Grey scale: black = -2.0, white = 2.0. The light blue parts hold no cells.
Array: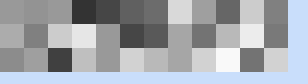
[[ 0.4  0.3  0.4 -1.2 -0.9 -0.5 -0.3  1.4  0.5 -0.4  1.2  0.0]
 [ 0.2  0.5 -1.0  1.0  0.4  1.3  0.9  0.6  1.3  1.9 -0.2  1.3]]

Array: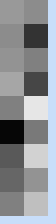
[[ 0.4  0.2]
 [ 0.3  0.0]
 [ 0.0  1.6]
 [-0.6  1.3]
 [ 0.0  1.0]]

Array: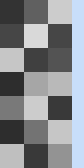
[[-1.2 -0.5  1.2]
 [ 1.1 -1.0 -0.7]
 [-0.1  1.2 -1.1]
 [ 1.0 -1.1  0.3]]

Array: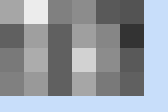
[[ 0.6  1.7  0.0  0.2 -0.6 -0.7]
 [-0.1  0.7 -0.5  1.3  0.2 -0.6]]

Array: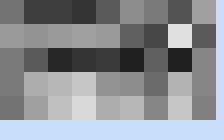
[[-0.2 -1.0 -1.0 -1.2 -0.6  0.2 -0.1 -0.7  0.5]
 [-0.1 -0.6 -1.4 -1.2 -1.1 -1.5 -0.5 -1.5  0.1]
 [-0.2  0.5  1.0  1.4  0.7  0.9  0.1  1.1  0.0]]

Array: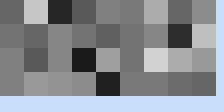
[[-0.4  1.1 -1.4 -0.6  0.0 -0.1  0.7 -0.4  0.2]
 [ 0.0 -0.6  0.1 -1.6  0.5 -0.2  1.3  0.7  0.4]]

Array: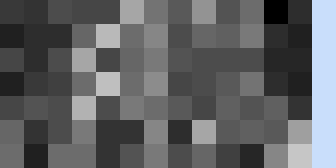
[[-1.1 -1.2 -0.8 -0.9 -0.9  0.6 -0.2 -0.6  0.3 -0.7 -0.3 -2.0 -1.3]
 [-0.9 -1.3 -0.8  0.6 -0.9 -0.4 -0.1 -0.7 -0.8 -0.8 -0.8 -1.4 -1.4]
 [-0.9 -0.7 -0.8  0.8 -0.8 -0.1 -0.3 -0.6 -0.9 -0.5 -0.7 -0.5 -1.2]
 [-0.3 -1.5 -0.3 -0.3 -1.2 -0.7 -0.1 -0.8 -0.4 -1.0 -1.4  0.1  1.1]]

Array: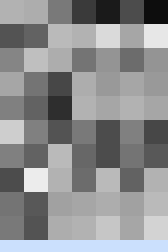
[[ 0.8  0.7 -0.1 -1.1 -1.6 -0.8 -1.8]
 [ 0.1  1.0  0.7 -0.2  0.3 -0.3  0.3]
 [ 0.0 -0.5 -1.3  0.8  0.6  0.8  0.6]
 [ 0.0 -0.5  0.9 -0.4 -0.8 -0.2 -0.6]
 [-0.2 -0.6  0.5  0.6  0.7  0.5  0.9]]
